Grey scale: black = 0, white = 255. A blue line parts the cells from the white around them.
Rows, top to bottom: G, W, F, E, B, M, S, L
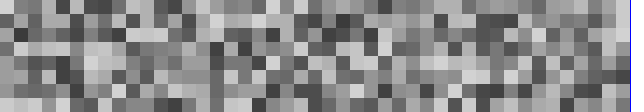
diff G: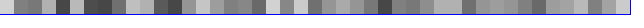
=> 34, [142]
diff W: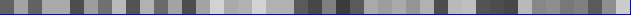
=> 39, [149]
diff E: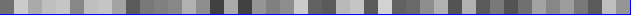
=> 40, [163]
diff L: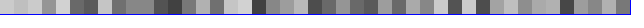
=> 17, [203]

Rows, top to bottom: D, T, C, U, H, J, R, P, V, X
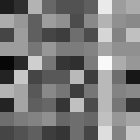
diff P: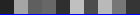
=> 4, [53]
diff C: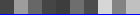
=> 2, [95]

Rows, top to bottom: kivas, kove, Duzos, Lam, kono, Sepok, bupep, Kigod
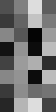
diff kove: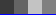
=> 3, [122]
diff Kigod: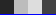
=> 1, [181]
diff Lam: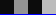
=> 0, [18]
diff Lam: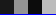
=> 0, [18]
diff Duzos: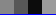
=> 2, [4]
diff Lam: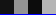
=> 3, [188]
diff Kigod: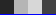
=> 2, [221]

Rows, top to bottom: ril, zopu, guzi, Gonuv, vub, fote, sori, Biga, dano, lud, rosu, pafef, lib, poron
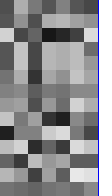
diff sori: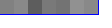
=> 5, [137]
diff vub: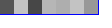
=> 5, [188]
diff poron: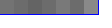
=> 3, [115]
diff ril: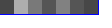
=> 0, [79]
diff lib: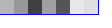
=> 4, [93]
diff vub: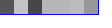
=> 4, [174]
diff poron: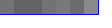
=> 1, [108]

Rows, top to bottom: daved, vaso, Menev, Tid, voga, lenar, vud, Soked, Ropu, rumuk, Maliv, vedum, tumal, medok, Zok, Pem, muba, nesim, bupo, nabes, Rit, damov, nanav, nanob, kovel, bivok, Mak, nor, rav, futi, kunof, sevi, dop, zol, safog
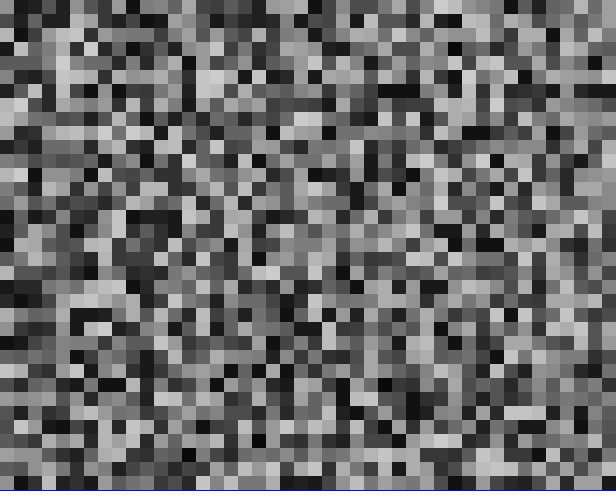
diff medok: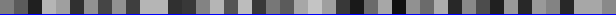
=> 35, [25]
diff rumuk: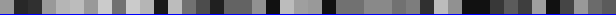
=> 27, [131]
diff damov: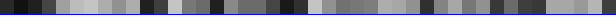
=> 13, [125]
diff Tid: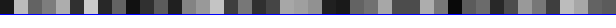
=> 13, [137]

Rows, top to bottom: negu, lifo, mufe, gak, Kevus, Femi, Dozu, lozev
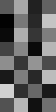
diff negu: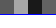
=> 2, [33]
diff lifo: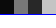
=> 0, [2]
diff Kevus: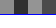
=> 1, [54]
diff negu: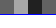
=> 0, [90]

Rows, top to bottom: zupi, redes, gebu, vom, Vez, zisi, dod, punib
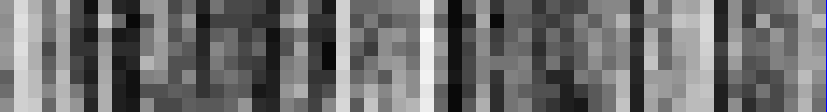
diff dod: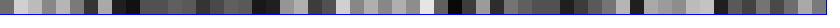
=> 7, [175]
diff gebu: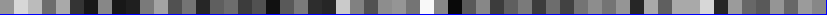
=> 32, [17]
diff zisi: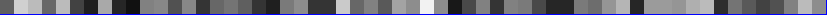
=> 20, [129]
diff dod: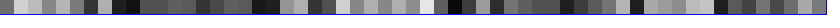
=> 22, [60]
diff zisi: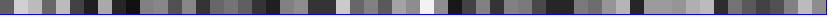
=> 33, [73]
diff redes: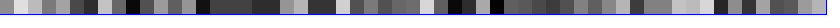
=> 35, [9]

